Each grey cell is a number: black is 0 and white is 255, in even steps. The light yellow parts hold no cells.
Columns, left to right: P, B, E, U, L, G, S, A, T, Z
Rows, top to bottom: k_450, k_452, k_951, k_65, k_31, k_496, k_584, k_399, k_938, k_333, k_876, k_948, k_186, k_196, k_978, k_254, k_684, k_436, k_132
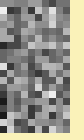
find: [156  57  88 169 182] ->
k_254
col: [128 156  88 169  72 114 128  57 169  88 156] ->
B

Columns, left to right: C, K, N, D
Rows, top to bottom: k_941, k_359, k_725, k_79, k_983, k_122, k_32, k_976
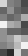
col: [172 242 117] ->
D
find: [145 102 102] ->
k_983
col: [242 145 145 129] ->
C
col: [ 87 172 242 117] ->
D
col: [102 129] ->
C
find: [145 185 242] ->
k_32
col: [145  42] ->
K

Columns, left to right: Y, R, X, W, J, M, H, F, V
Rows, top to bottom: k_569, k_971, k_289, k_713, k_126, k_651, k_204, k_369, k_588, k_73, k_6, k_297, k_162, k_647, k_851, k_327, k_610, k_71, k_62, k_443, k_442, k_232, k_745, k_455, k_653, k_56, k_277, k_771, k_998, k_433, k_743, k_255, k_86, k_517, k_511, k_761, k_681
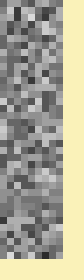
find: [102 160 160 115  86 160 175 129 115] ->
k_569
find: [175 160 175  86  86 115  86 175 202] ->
k_86
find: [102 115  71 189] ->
k_62
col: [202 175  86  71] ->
R
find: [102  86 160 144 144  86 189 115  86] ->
k_442

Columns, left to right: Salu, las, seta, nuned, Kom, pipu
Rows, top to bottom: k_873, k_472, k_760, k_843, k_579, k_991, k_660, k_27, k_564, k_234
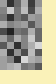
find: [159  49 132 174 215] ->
k_660
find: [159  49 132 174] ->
k_660
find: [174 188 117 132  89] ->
k_234
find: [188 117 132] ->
k_234
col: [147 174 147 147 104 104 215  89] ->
pipu
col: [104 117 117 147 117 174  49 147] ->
seta
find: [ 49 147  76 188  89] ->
k_27

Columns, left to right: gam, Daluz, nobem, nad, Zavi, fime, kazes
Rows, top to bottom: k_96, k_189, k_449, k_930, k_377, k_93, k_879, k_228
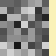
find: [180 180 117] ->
k_449
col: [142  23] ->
nobem
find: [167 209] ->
k_228
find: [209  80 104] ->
k_930
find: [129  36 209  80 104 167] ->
k_930
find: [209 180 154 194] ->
k_228

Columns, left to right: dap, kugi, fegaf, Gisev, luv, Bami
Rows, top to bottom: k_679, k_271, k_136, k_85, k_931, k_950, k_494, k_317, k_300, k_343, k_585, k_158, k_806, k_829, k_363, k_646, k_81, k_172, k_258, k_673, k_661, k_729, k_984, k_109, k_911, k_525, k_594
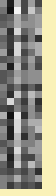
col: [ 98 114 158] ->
dap
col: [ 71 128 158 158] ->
Bami
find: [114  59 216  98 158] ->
k_729
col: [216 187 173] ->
fegaf
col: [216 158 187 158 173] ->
fegaf
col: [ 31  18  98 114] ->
kugi

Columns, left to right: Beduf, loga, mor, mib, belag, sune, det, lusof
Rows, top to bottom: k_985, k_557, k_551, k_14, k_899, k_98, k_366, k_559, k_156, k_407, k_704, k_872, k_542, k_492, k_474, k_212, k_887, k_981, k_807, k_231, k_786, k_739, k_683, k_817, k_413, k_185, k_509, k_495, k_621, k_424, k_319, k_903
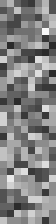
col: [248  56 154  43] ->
det
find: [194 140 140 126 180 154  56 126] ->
k_903
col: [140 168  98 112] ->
mib
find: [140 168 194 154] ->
k_366

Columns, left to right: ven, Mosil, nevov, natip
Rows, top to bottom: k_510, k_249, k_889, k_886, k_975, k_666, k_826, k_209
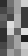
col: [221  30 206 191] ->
natip
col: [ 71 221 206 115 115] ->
Mosil
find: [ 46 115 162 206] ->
k_510
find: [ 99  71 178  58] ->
k_889
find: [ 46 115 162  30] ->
k_666
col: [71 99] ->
ven

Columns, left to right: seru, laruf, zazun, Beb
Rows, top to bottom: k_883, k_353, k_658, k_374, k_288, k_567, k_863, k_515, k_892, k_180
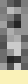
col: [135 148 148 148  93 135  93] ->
Beb
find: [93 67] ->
k_883
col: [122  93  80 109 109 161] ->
seru

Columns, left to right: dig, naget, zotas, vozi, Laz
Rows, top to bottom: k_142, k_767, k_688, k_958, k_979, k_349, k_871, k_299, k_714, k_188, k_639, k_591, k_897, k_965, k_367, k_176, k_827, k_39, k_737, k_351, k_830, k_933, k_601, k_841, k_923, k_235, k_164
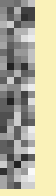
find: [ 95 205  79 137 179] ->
k_591
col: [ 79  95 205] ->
naget
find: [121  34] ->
k_841
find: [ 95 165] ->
k_176

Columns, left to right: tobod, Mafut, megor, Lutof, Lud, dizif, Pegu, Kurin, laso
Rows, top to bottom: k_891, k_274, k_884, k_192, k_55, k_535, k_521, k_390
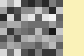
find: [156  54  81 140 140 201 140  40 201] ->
k_274
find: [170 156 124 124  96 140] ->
k_521

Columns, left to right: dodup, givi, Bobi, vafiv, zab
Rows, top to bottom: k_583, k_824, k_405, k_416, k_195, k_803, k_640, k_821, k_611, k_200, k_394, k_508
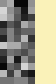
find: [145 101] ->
k_824
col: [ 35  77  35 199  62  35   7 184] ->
dodup
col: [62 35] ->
dodup
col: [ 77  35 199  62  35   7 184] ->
dodup
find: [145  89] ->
k_611

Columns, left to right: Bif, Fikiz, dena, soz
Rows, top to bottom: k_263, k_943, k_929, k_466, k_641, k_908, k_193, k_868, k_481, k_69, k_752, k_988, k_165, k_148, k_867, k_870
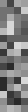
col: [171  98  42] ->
Fikiz
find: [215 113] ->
k_641
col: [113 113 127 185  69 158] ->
Bif
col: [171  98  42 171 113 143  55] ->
Fikiz

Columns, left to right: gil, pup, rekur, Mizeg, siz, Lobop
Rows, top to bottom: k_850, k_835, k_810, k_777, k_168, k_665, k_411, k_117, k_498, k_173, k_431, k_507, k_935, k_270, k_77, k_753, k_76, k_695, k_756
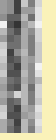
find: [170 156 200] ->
k_498
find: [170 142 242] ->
k_173

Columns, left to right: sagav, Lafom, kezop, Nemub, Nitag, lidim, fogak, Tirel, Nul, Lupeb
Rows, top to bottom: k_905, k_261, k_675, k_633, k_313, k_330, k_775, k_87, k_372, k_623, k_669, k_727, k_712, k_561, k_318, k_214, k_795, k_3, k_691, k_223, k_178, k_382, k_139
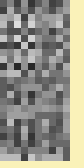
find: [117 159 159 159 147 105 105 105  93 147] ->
k_795
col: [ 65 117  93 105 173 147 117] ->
Tirel

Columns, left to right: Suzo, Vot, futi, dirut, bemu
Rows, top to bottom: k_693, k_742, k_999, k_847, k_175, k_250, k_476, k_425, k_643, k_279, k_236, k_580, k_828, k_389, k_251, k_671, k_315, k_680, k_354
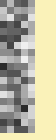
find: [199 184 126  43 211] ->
k_671
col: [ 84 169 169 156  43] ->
dirut
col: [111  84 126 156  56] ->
futi

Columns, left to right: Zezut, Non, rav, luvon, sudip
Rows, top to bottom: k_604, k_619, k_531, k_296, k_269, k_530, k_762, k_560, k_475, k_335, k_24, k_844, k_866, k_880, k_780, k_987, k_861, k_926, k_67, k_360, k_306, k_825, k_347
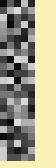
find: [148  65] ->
k_866
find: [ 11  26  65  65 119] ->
k_360
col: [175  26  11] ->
Non
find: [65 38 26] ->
k_530
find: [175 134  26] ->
k_987
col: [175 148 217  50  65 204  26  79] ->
rav

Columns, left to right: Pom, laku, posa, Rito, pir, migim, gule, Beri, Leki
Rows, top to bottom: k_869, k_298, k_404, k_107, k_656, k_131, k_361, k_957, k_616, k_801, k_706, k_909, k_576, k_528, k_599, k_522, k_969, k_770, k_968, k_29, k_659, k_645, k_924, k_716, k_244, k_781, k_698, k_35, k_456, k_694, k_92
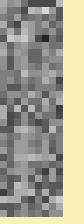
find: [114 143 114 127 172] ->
k_909
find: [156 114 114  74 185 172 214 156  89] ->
k_298
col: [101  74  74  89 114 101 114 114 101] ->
laku
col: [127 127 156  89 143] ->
Rito

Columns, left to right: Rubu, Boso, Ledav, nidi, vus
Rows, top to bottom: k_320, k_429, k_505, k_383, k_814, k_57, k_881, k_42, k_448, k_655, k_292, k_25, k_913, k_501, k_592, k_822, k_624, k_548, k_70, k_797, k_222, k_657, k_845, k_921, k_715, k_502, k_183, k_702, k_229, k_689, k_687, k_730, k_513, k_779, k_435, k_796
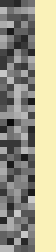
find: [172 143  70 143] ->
k_513
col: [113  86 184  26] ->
Boso
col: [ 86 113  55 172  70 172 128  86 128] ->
nidi
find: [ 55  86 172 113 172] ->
k_448
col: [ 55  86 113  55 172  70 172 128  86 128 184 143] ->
nidi
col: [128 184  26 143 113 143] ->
nidi

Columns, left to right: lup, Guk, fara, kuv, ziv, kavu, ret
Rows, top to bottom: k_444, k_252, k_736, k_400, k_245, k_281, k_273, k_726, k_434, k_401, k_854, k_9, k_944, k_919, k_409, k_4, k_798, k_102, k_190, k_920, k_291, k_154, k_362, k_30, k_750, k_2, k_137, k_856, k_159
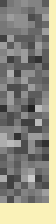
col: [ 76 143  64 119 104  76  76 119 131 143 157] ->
kuv
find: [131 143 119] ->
k_190

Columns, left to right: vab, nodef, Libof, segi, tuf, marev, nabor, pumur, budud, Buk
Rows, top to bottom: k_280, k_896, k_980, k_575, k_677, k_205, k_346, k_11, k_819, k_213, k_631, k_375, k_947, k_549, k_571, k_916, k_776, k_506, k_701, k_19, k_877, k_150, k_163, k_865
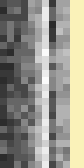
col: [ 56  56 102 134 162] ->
pumur
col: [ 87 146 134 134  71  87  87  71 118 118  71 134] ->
pumur

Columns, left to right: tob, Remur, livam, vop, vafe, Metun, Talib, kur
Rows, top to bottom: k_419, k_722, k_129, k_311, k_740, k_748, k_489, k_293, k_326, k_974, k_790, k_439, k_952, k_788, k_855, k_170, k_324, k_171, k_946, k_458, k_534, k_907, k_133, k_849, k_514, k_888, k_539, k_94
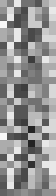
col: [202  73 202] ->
livam
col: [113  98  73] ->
vop
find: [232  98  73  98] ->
k_748
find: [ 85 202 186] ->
k_740
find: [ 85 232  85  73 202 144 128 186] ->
k_489

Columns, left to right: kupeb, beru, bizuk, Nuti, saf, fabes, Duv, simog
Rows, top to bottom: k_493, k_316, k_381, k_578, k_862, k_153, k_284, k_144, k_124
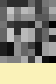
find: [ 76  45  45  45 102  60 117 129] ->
k_493
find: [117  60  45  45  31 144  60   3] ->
k_578
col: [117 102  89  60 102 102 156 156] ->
Duv
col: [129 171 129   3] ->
simog
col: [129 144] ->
bizuk
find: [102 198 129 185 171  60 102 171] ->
k_316

